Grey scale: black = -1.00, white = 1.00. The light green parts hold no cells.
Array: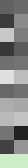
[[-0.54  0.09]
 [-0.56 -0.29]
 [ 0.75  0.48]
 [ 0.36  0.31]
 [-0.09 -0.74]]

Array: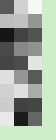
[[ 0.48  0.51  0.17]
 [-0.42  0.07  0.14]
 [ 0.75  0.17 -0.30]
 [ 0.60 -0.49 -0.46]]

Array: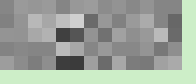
[[ 0.01  0.16  0.44  0.31  0.49  0.63 -0.17  0.19  0.01  0.21  0.34  0.04
  -0.19]
 [ 0.03  0.07  0.04  0.04  0.46  0.31  0.05  0.20  0.07  0.07  0.16 -0.06
   0.11]]

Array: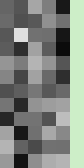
[[-0.17 -0.37 -0.31  0.13 -0.12]
 [-0.28 -0.64  0.27 -0.28 -0.91]
 [ 0.04 -0.46  0.27 -0.18 -0.64]
 [-0.08 -0.69  0.15  0.23  0.27]
 [ 0.28 -0.82 -0.12  0.32  0.07]
 [ 0.20 -0.85  0.11  0.36  0.41]]

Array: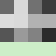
[[0.73 0.71 0.40 0.39]]

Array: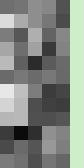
[[ 0.72  0.34  0.11 -0.07 -0.41]
 [ 0.30 -0.14  0.26 -0.55  0.03]
 [-0.17 -0.06 -0.16 -0.06 -0.18]
 [ 0.66  0.44 -0.39 -0.50 -0.52]
 [-0.54 -0.91 -0.64  0.13  0.03]
 [-0.04 -0.12 -0.39 -0.08 -0.20]]

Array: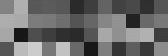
[[ 0.36  0.33 -0.03 -0.05 -0.14 -0.34 -0.20  0.05  0.14 -0.73 -0.18 -0.06]
 [-0.34  0.47  0.60 -0.07  0.52 -0.18 -0.81 -0.01 -0.59 -0.26 -0.56  0.10]]

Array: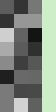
[[-0.61  0.18  0.18]
 [ 0.33 -0.29 -0.62]
 [-0.76 -0.18 -0.19]
 [-0.04  0.65 -0.25]]

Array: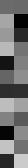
[[ 0.30 -0.98]
 [ 0.45 -0.09]
 [-0.21  0.11]
 [ 0.48  0.27]
 [-0.96  0.09]
 [-0.70  0.59]]
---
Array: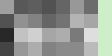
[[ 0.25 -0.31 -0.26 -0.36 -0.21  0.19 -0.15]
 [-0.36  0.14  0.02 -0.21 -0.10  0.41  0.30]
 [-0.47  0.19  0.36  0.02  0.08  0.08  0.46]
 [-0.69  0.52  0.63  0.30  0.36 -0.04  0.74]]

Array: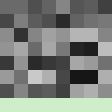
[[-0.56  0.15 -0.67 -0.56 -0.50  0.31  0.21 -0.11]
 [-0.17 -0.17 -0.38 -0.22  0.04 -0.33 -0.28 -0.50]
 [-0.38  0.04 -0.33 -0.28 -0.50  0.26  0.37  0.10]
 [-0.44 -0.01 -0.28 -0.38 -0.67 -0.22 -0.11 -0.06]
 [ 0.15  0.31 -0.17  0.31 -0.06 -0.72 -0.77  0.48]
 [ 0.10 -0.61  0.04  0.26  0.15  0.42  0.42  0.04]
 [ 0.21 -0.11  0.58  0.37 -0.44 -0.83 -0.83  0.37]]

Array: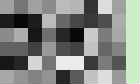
[[ 0.09  0.36 -0.83 -0.13 -0.71 -0.94  0.58 -0.03  0.31]
 [-0.77 -0.94 -0.77  0.47 -0.19 -0.44 -0.55 -0.39  0.36]
 [-0.24 -0.24 -0.49  0.21 -0.39 -0.49  0.52 -0.19  0.03]
 [ 0.31  0.15  0.03  0.15 -0.71 -0.29  0.52  0.73  0.21]
 [ 0.26 -0.08  0.26  0.09  0.47  0.42 -0.60  0.73  0.26]
 [-0.83 -0.71  0.68 -0.08  0.84  0.84 -0.55 -0.03 -0.34]]

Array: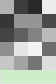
[[ 0.40 -0.52 -0.69  0.85]
 [ 0.56  0.28 -0.09  0.73]
 [-0.47 -0.25  0.02  0.46]
 [-0.58  0.17  0.17 -0.42]
 [ 0.12  0.79  0.91 -0.15]]

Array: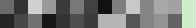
[[-0.72 -0.44 -0.11 -0.82 -0.60 -0.39 -0.54  0.42  0.42 -0.33  0.04  0.15
  -0.22]
 [-0.16 -0.60  0.63  0.21 -0.54 -0.06 -0.49 -0.87 -0.01  0.57  0.04  0.32
   0.26]]

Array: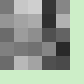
[[ 0.00 -0.06 -0.11  0.05 -0.68]
 [-0.16  0.22  0.11 -0.37 -0.22]
 [-0.16  0.44  0.28 -0.37 -0.42]
 [ 0.17  0.28  0.34 -0.63  0.39]
 [-0.06  0.56  0.62 -0.58  0.05]]

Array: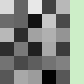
[[-0.16 -0.21 -0.86  0.56 -0.43]
 [-0.65 -0.05 -0.75  0.32 -0.54]
 [-0.10 -0.43 -0.26 -0.10  0.01]
 [-0.32  0.32  0.22 -0.98 -0.32]
 [ 0.44 -0.65  0.27  0.38  0.16]
 [ 0.71 -0.21  0.82 -0.48  0.44]]
